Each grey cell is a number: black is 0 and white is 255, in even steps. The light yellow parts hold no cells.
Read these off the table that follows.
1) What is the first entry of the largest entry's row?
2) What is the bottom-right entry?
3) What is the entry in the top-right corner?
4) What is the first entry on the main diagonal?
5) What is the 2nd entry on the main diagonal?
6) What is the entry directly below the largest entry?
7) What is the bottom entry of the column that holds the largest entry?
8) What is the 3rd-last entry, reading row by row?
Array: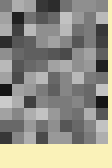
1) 203
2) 174
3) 134
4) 123
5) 32
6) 162
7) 55
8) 95

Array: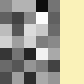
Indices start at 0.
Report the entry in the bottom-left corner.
76
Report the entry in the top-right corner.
116
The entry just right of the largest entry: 96
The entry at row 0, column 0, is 137
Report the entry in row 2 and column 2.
219
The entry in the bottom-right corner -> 149
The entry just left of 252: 137
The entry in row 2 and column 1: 86
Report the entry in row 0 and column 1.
179
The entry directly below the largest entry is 200

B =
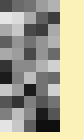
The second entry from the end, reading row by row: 15
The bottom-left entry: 228
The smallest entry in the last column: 15
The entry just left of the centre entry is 138
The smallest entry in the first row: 73
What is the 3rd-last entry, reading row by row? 95
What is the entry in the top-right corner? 178
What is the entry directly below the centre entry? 189
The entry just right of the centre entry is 178
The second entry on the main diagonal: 219

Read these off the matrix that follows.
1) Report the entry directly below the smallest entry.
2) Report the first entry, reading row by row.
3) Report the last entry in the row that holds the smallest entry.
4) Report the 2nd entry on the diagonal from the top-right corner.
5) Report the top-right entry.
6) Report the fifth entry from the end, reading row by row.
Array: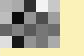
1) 129
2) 180
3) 158
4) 78
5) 200
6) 223

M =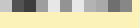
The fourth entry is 158
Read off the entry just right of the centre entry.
231
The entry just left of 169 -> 179
